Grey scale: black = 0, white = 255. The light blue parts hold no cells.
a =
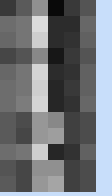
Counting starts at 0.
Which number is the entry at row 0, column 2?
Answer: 144
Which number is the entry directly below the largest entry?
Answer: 206
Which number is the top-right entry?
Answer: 84
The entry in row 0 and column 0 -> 57
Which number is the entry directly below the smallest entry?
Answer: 44
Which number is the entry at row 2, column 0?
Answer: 103
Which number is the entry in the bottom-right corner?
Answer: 76
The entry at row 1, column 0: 109
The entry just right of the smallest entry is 57
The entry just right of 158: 64
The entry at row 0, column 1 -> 90
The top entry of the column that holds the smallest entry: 9
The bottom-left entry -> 90

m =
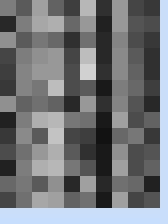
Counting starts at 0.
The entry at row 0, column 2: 160
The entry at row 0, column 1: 90
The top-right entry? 56
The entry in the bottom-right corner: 84
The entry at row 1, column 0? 40
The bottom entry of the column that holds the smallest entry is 25
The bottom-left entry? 69
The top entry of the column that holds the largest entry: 183
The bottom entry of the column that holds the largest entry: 112
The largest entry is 209
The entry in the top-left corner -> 125
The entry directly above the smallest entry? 25
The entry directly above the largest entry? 189
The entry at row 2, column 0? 144
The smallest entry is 18
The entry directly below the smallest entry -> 25
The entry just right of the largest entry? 48
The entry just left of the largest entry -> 76
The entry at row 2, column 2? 119

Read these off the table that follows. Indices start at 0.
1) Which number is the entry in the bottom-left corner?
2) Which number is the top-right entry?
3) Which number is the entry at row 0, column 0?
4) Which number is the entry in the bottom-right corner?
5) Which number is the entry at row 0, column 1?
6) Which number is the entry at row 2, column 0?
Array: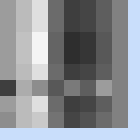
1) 141
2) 129
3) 156
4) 129
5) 187
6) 156

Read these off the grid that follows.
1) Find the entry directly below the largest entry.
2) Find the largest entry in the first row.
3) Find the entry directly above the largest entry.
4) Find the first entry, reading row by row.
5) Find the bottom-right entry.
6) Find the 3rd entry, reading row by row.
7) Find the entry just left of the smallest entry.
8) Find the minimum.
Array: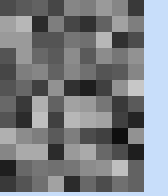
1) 90
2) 154
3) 134
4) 76
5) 98
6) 98
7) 64
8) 15

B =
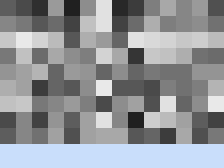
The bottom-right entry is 120
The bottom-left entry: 93
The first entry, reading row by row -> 93
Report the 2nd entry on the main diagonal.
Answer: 120
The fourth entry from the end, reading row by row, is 60
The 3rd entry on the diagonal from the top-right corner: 199
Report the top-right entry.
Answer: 80
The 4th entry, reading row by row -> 154
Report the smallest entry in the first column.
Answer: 74
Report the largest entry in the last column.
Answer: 233
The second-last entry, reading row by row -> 80
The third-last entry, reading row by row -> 168
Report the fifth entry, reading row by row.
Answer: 32
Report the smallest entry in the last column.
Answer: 66
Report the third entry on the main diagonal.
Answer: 211

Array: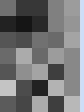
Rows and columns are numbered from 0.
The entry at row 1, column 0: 35
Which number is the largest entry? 197
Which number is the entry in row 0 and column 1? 55
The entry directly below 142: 76
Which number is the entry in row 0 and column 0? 113
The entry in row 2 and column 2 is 113
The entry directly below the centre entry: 164
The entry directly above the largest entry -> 84
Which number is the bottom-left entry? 91
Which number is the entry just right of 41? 128

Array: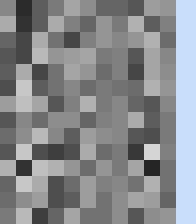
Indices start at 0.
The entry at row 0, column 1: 43
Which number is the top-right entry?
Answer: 149
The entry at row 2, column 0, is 101
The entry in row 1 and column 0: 171
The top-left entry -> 135
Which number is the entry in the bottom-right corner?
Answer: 149
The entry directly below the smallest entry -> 177
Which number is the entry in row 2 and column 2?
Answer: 171
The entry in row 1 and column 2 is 93
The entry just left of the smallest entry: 165
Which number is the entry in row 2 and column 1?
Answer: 70
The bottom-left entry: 122
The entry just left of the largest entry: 56
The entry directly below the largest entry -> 37
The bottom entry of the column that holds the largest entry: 141
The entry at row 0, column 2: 93
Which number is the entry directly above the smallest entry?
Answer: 213
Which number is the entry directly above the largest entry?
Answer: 78
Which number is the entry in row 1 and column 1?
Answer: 50

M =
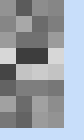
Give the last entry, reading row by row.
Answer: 147
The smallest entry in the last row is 99
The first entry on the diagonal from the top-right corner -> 134
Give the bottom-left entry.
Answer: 119
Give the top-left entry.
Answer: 147
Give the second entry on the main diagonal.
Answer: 168

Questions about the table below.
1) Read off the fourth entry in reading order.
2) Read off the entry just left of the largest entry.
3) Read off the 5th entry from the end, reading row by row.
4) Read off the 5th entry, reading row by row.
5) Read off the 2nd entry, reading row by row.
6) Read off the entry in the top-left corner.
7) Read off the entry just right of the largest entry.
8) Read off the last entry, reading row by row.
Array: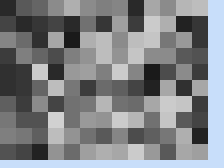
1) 139
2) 82
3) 203
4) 175
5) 89
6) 41
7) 113
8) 159
